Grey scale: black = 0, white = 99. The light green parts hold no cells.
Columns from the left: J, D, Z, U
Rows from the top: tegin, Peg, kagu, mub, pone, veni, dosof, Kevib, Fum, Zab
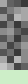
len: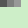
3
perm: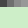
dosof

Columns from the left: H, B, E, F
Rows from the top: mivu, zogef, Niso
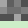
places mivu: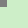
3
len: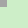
1
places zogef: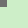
2 3
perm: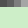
mivu
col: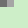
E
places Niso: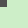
1 2 4
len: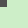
1

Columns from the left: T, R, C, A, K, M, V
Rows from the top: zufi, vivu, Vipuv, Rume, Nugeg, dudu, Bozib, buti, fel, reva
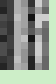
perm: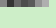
Nugeg
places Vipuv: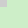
6 7
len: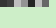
7

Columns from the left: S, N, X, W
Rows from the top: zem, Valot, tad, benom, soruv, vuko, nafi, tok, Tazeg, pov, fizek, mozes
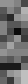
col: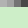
W
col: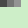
S
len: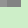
3
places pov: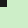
1 2 3
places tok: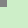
2 3 4
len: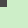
1
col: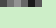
S

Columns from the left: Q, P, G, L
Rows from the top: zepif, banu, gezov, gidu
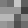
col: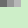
P
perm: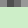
gidu
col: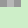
Q
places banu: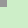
1 2 3

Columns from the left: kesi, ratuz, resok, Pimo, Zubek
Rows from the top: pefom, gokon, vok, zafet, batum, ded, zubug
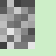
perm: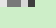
zubug
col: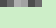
Zubek
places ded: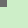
2 4 5
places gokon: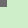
5
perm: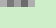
vok
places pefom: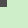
1 4 5

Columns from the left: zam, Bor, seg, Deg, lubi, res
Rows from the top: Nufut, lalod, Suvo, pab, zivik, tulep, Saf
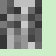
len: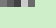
5
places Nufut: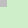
3 4 5
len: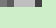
6
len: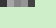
5

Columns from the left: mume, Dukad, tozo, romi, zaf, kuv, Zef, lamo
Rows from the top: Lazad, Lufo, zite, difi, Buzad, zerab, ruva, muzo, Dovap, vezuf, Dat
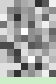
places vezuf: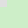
1 2 3 8
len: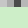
4
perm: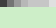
muzo
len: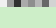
8

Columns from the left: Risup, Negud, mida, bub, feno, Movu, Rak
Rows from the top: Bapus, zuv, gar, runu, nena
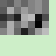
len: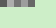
5
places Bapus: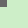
1 4
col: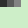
Risup
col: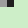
bub

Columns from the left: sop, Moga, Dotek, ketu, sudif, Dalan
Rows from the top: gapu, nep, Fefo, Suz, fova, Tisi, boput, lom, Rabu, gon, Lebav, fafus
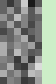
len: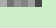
6
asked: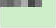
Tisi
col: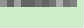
Moga

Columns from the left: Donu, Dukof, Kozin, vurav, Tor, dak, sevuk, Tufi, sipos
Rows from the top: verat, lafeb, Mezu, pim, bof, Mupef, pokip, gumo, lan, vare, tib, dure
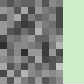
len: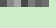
7
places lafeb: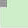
1 6

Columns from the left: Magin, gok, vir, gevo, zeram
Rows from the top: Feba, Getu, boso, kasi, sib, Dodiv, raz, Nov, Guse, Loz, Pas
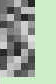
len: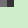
2
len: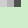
3
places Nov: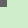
2 5

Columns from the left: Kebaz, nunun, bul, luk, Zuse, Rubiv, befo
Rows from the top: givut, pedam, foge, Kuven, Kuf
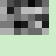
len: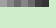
7
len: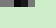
5
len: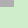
2
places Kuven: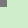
1 2 5
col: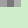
Kebaz
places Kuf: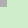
1 2 7
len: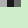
3

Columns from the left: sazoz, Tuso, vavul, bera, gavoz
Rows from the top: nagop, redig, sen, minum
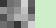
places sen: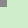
2 5
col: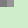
vavul
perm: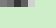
nagop

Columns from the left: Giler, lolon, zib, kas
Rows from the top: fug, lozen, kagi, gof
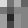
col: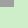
Giler
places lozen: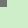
1

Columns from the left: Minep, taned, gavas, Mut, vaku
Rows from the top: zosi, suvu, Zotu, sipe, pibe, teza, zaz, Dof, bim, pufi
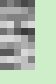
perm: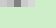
bim
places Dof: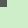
1 2
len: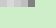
5

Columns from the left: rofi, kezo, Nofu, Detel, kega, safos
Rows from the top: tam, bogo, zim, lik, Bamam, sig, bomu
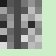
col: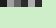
rofi
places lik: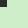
1 5
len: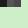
3
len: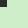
1
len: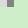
2
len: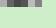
6

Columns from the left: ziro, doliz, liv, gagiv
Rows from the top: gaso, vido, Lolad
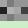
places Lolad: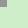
1 3 4
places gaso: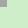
1
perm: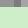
gaso
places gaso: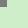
2
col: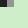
ziro
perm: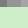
gaso
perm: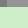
Lolad

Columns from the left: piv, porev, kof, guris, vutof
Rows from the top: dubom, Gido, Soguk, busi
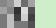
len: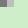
2
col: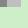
porev
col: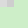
guris
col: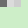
guris
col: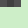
vutof
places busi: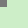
1 3 4

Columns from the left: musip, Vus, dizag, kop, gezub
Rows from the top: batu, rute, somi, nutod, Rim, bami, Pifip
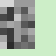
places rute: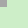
5
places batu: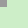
3 4 5
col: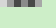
musip
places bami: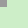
3
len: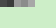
5
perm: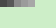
nutod
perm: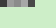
Rim

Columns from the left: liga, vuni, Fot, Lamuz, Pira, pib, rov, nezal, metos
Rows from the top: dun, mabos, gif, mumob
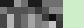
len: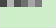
6
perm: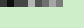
gif
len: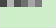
6
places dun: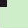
1 2 5 6
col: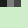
liga
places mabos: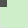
2 3 4 7
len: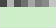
8

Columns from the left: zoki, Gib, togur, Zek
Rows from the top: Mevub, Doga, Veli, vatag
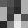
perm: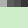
Mevub
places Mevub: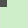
2
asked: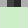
Doga
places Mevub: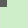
1
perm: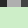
Doga
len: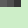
3

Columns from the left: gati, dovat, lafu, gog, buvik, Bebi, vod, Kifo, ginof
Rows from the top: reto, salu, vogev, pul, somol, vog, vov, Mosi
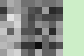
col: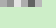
dovat
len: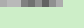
9

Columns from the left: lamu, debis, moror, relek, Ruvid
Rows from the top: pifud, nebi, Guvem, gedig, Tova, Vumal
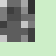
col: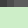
debis
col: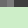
Ruvid
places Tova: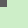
1 2 3 4
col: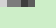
lamu
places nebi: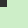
5
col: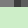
lamu
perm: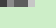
Vumal

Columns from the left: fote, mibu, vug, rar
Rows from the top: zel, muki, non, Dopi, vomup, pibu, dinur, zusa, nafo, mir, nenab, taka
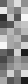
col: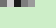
rar
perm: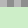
vomup

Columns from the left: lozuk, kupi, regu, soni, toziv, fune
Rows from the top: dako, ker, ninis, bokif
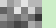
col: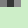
fune
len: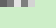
5
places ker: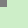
2 4 6
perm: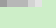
dako
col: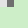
regu
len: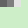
3

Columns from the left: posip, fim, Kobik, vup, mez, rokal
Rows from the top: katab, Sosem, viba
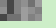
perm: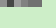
viba
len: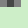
3
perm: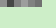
katab
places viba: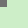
2 3
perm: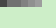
viba

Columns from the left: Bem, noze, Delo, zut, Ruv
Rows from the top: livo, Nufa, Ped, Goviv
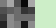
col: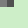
Bem
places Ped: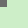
3 4 5
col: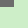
Delo

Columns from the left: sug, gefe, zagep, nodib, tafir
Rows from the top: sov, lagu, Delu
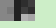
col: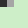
tafir
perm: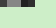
sov
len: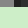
4
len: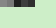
5

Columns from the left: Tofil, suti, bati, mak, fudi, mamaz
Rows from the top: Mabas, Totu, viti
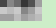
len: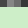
4
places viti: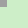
1 2 4
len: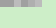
6
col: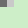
bati
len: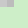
2
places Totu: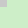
1 3 6

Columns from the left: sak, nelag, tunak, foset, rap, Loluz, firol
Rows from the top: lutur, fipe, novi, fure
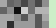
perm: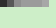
fure
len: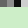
4
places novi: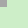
1 2 7

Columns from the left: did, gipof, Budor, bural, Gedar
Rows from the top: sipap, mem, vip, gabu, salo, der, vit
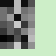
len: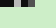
5
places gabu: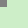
5
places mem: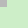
3
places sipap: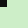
1 2 4
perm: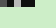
sipap
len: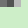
3

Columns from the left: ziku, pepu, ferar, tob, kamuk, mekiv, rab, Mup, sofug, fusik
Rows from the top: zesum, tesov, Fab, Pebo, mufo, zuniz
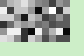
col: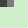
rab
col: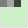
rab
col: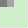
rab
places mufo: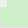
2 3 6 9

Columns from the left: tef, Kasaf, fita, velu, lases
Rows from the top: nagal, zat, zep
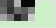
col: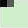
velu
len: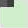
2
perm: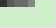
zat
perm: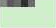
zat
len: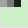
3
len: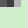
3

